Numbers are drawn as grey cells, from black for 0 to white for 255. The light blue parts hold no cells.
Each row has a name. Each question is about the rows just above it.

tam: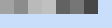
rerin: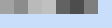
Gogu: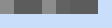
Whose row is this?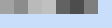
rerin
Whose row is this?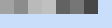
tam

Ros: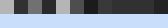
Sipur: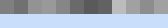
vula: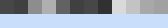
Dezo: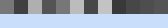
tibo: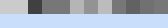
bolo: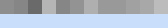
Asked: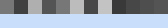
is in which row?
Dezo
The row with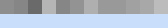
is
bolo
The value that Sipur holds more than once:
[161]
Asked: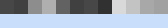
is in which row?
vula
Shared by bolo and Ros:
[181]

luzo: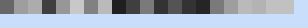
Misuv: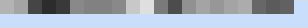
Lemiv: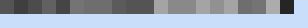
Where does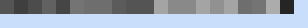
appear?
Lemiv
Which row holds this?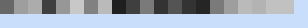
luzo

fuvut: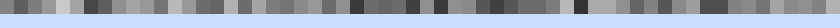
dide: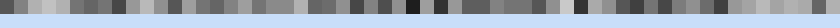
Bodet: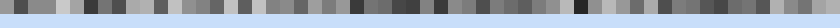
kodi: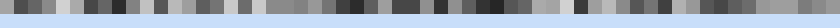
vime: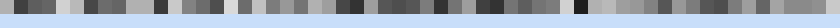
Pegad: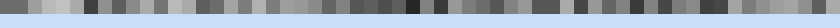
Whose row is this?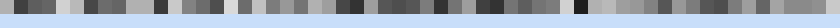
vime
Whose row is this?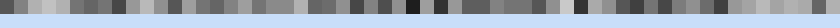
dide
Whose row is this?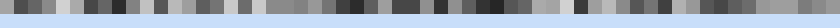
kodi

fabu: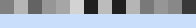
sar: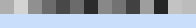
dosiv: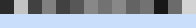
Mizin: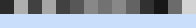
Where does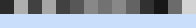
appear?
Mizin
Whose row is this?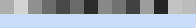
sar

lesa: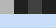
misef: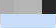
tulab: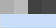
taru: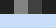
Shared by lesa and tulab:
[64]
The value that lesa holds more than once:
[32]
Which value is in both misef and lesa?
[181]
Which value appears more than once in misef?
[181]

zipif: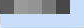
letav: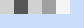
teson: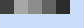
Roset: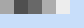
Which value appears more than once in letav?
[209]
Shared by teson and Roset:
[167]

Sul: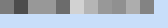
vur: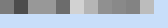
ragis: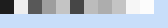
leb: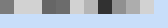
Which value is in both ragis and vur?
[188]
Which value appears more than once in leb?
[210]

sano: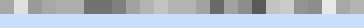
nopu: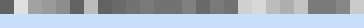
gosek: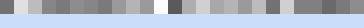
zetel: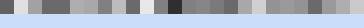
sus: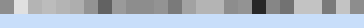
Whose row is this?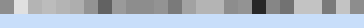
sus
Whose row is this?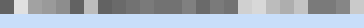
nopu
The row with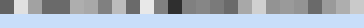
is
zetel
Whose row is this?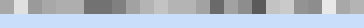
sano

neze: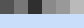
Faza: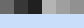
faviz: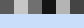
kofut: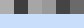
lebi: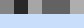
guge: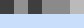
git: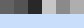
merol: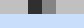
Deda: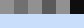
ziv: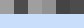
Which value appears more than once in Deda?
[145]
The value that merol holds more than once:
[192]
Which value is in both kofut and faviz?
[68]
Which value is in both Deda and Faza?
[145]
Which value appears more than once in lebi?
[98]

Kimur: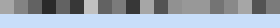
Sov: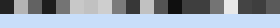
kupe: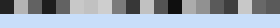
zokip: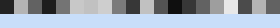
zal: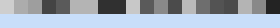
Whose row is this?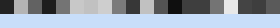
Sov
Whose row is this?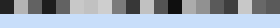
kupe
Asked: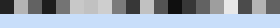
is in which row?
zokip

